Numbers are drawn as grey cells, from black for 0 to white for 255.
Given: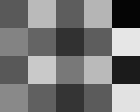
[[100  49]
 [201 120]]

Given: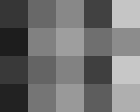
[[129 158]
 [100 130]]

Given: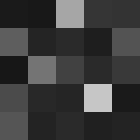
[[ 36  42]
 [116  65]]

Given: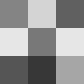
[[120 230]
 [ 55 166]]

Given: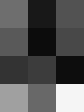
[[12 72]
 [60 13]]

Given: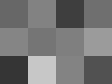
[[117 127]
 [199 131]]

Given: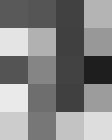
[[177  64]
 [133  66]]

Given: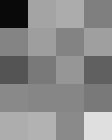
[[158 131]
 [121 150]]
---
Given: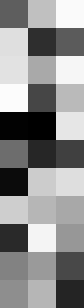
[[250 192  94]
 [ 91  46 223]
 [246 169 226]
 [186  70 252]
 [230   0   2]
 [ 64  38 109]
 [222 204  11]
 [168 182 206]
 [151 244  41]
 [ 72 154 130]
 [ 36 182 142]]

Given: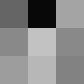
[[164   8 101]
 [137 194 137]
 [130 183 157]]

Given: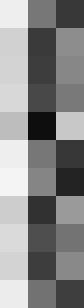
[[ 56 119 238]
 [141  58 209]
 [135  61 211]
 [121  72 216]
 [200  14 189]
 [ 55 119 238]
 [ 35 133 244]
 [154  49 205]
 [115  78 218]
 [137  61 211]
 [ 62 114 236]]

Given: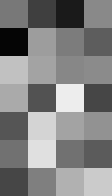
[[137  26  63 120]
 [ 93 124 157   5]
 [139 135 163 193]
 [ 70 237  82 170]
 [146 163 212  85]
 [ 91 113 224 113]
 [203 177 127  70]]

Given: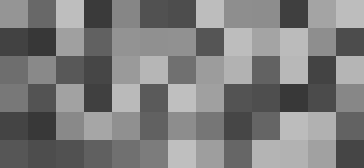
[[189 164  63 141 142 189  77  81 134  58 190 104 149]
 [ 76 142 187 164 189  85 145 144 147  97 160  55  66]
 [181  67 184  98 178 156 112 182 154  70  88 137 110]
 [135  75  56  78  83 160 191  90 186  64 162  83 120]
 [ 98 177 188 101  70 118 141  97 144 166 137  56  68]
 [ 69 161 178 180 102 158 191 124 112  96  81  77  86]]

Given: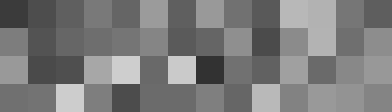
[[ 94 118 178 184  89 113 153  95 155 101 121  95  77  59]
 [141 111 179 139  75 143 101  90 133 117 110 102  83 125]
 [152 136 106 160  97 113  50 202 105 206 167  79  74 153]
 [132 147 153 130 185 102 127 107 107  76 126 205 115 112]]

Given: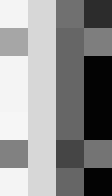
[[ 44 112 215 244]
 [126 102 215 166]
 [  3 102 215 244]
 [  3 102 215 244]
 [  3 102 215 246]
 [116  69 215 129]
 [  3 102 215 244]]

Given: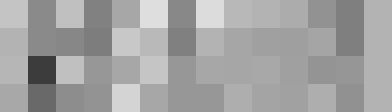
[[179 127 146 172 179 184 220 136 222 167 129 192 138 196]
 [179 127 165 159 160 166 179 128 185 200 125 135 138 179]
 [179 150 148 160 168 166 167 151 197 167 151 192  60 182]
 [179 145 174 161 164 174 151 151 167 212 147 141 105 168]]
